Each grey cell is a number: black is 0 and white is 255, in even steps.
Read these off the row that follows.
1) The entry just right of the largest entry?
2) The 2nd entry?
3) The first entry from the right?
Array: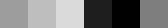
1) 30
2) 190
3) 126
